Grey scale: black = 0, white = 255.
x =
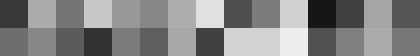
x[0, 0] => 58
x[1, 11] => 80
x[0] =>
[58, 171, 116, 200, 152, 135, 173, 224, 78, 124, 209, 22, 64, 165, 86]
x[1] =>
[110, 135, 91, 50, 124, 94, 168, 65, 211, 210, 238, 80, 127, 171, 119]
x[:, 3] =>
[200, 50]
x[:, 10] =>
[209, 238]

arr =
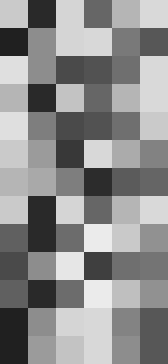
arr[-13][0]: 202
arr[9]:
[74, 141, 230, 63, 111, 116]
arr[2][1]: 141
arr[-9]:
[223, 126, 74, 82, 111, 202]
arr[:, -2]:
[181, 121, 111, 181, 111, 171, 91, 181, 201, 111, 191, 131, 141]
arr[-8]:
[202, 155, 56, 216, 171, 130]
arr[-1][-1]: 87
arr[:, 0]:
[202, 32, 223, 181, 223, 202, 181, 202, 96, 74, 96, 32, 32]
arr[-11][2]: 74
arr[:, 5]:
[217, 87, 217, 217, 202, 130, 101, 217, 145, 116, 145, 87, 87]
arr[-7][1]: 169
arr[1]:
[32, 141, 213, 216, 121, 87]
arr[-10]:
[181, 41, 195, 102, 181, 217]

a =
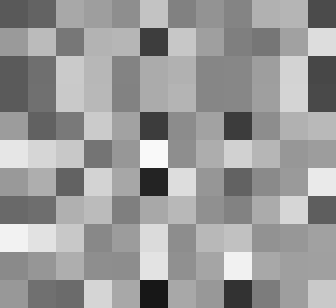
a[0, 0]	89
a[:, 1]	[99, 187, 111, 112, 97, 214, 174, 110, 226, 150, 112]
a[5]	[230, 214, 200, 116, 151, 249, 142, 173, 209, 182, 151, 157]
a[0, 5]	195
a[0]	[89, 99, 168, 158, 142, 195, 129, 147, 132, 177, 181, 75]
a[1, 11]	221
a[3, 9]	159
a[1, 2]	119
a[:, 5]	[195, 61, 171, 171, 60, 249, 35, 168, 219, 227, 23]
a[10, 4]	168
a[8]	[242, 226, 200, 136, 156, 219, 141, 184, 193, 146, 151, 161]
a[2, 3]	183
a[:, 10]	[181, 161, 211, 212, 177, 151, 154, 214, 151, 159, 158]
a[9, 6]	144
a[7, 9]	171
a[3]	[90, 112, 201, 184, 130, 171, 180, 134, 135, 159, 212, 73]
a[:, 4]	[142, 182, 131, 130, 162, 151, 167, 127, 156, 141, 168]
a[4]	[156, 97, 121, 203, 162, 60, 140, 162, 60, 141, 177, 185]
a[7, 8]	130
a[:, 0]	[89, 154, 90, 90, 156, 230, 153, 105, 242, 138, 152]
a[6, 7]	150
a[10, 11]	201
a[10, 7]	152
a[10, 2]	107
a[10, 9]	124

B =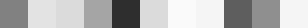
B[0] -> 129
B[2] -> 219
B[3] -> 165
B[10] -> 245

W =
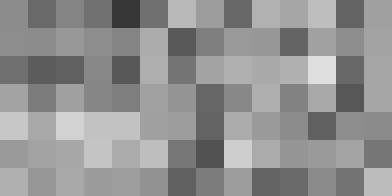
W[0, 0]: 140
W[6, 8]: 157
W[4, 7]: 99
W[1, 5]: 171
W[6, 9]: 99
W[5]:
[154, 162, 167, 196, 171, 190, 119, 82, 206, 171, 149, 154, 164, 118]
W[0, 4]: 55
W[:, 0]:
[140, 141, 112, 163, 199, 154, 176]
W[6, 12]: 115
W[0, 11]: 190
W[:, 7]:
[156, 126, 163, 102, 99, 82, 124]
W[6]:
[176, 150, 169, 155, 158, 146, 96, 124, 157, 99, 106, 139, 115, 188]
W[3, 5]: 161
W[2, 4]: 88
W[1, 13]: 162
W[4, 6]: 156
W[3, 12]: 87
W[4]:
[199, 168, 210, 194, 194, 160, 156, 99, 171, 154, 140, 96, 141, 138]
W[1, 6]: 89
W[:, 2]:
[132, 152, 96, 160, 210, 167, 169]
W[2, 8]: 176
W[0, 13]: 160
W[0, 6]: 185

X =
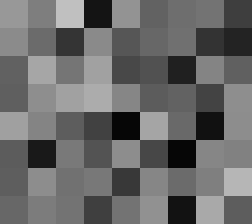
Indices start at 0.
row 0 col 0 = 152
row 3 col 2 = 161
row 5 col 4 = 141
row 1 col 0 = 139
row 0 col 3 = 20
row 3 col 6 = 98
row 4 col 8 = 141
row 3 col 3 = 172
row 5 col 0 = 92
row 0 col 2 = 192
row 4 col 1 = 132
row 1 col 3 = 138
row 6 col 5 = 134
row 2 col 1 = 166
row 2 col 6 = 32
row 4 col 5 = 165
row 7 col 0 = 103
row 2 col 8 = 96
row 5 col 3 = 83

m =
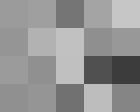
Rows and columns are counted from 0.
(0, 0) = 155
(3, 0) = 144
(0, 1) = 159
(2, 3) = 80
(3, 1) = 149
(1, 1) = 178
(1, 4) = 152

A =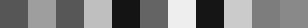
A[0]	86
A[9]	125
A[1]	158
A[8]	203

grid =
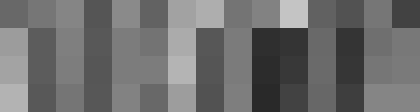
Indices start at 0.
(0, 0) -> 104
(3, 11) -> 103
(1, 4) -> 124
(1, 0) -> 156
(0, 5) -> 98
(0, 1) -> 118
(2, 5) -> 124
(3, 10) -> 66
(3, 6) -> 157
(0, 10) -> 196
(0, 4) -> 138
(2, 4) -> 124
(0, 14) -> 66
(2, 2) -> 125
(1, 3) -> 88
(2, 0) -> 163
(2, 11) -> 106
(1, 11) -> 105
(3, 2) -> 117

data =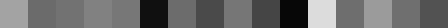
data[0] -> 163
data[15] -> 82
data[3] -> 129
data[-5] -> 220
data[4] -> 119
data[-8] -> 118

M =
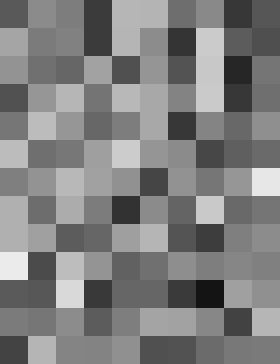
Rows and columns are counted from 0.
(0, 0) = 89
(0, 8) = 55
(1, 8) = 92
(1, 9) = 79
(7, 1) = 109
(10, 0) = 90
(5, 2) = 119
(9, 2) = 189
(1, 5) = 140
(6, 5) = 69
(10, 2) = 217
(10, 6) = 58
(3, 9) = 111
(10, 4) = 102
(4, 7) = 132
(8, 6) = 84
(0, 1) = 139
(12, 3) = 131
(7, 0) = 176
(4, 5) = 168
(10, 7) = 20
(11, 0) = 123
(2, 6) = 83
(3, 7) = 202
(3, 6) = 131
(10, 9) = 144
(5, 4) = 204
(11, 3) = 92
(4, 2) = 150
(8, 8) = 127
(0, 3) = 59
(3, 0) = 81
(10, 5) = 102
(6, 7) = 118
